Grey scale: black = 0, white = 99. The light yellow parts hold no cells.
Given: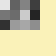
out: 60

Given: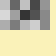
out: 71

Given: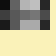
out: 66

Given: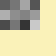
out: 46

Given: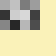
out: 15

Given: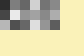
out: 86

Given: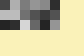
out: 40
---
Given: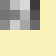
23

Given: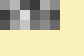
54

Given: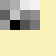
94

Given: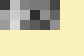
27

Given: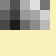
45

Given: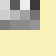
22
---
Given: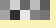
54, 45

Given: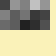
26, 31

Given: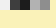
93, 55

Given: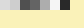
85, 16

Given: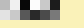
73, 47

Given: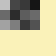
75, 32
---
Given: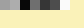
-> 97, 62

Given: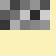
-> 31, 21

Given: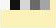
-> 64, 96

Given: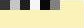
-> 50, 21

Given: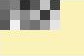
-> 26, 34

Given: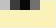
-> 44, 75

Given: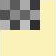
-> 22, 70

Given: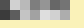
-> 45, 23

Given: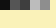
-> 55, 6
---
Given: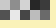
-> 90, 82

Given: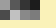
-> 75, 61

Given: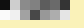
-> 97, 93

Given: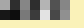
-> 88, 70

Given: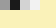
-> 94, 82

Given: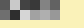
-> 83, 78

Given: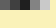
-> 78, 51
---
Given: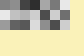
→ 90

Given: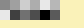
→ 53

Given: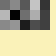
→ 71

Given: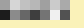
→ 62

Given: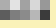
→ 67

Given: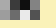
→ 66

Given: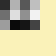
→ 43

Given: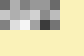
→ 77

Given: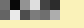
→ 43
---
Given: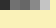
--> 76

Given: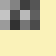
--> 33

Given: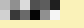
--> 12

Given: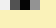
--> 57

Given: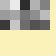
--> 50

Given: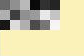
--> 14

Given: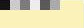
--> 66

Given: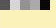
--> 3

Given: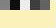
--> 38
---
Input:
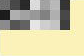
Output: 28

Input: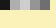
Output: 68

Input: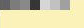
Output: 48

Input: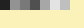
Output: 57

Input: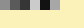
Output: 35

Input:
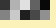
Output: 69
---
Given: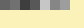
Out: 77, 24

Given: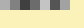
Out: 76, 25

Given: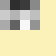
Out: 96, 18

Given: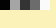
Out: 97, 1

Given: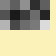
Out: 85, 10

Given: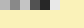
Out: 90, 15

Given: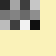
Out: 94, 6
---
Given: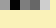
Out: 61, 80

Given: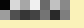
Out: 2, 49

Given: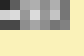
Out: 14, 50

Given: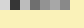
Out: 83, 53

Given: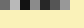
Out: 42, 59

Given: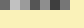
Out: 41, 46

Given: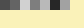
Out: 30, 63

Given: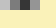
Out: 75, 58
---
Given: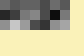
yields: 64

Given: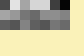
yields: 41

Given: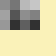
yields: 19

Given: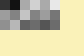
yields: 42

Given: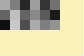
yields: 57

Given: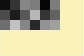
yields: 62

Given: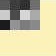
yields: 53

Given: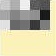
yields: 48

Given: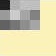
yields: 64
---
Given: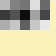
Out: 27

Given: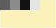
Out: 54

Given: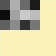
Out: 19

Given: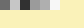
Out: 60

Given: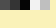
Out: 30

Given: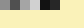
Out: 31

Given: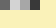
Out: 65

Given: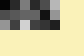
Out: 12
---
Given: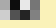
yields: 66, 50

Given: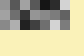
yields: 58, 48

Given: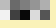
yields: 73, 33

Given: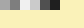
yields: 65, 12

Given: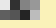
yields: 90, 73

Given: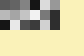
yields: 35, 18

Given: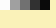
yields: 98, 4
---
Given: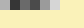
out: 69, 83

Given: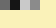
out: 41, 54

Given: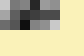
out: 78, 78

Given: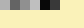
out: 69, 22

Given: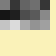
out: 48, 62

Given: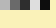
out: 71, 5

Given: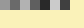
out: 59, 25

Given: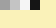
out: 62, 8

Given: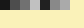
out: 9, 66
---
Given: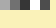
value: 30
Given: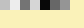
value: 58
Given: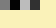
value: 19
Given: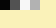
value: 69
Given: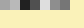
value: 46
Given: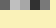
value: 47
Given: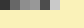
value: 78
